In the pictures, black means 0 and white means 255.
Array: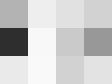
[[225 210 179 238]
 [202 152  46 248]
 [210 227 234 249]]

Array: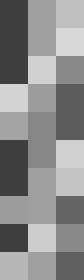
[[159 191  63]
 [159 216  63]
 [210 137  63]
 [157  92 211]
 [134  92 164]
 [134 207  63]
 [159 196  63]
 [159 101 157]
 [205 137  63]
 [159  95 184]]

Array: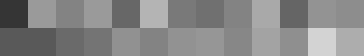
[[147 141  53 154 131 154 103 180 121 112 131 169 101]
 [211 173  89  89 106 116 145 131 146 150 135 163 143]]

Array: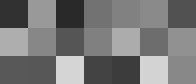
[[138  81  49 153  41 114 129]
 [109 145 174 135  85 128 172]
 [211 136  88  87 213  67  60]]

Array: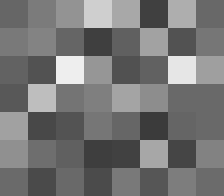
[[174 104 102 123 147 207 168  64]
 [ 82 118 121 131 101  63  96 162]
 [230 159  98  82 238 150  81  97]
 [105 105  88 190 116 127 164 141]
 [101 105 161  72  83 118 102  59]
 [ 69 130 144 110  96  62  65 167]
 [125 107 106  74 105  75 121  86]]

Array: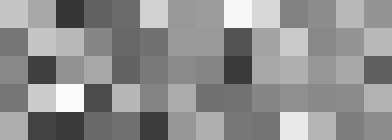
[[184 148 197 168  53  97 107 210 152 156 247 216 129 141]
 [148 184 117 197 184 134 103 113 154 154  83 163 202 136]
 [168  95 136  63 145 168  99 121 138 133  58 168 176 150]
 [139 178 118 204 250  75 183 131 171 112 114 134 143 137]
 [125 140 174  66  58 106 113  60 151 176 120 115 232 180]]

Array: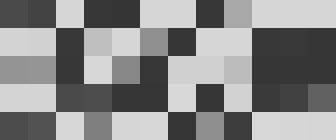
[[214 214  74  67 214  55  53 214 214  55 168 214]
 [ 57  54 211 209  56 191 214 144  54 214 214  56]
 [ 54  54 148 149  55 215 136  55 208 208 188  54]
 [ 65  97 212 212  74  77  54  54 216  54 210  58]
 [214 213  76  82 215 127 214 215  54 143  60 216]]

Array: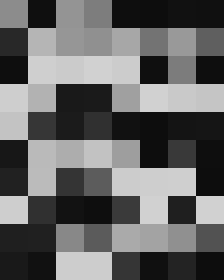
[[ 17  16 140  15 148 125  14  13]
 [153  95  40 181 150 144 167 115]
 [124  14  14 207 203 209 204  15]
 [201 197 206 178  25  26 160 209]
 [ 20  21 195  54  27  48  17  13]
 [ 57  14  23 186 173 194 158  13]
 [207  13  33 187  52  92 204 206]
 [ 31 209 206  48  18  14  58 209]
 [144  82  31  32 136  91 170 163]
 [ 35  13  25  17 205 205  53  16]]

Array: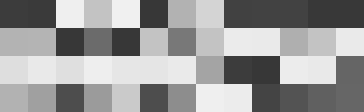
[[ 56  56  60  58 239 195 240  55 178 212  65  66  66]
 [195 234 179 180  55 107  55 195 120 195 235 234 175]
 [233 101 222 233 223 238 230 229 234 164  60  55 236]
 [ 96 102 178 160  77 155 202  77 141 239 236  68  83]]
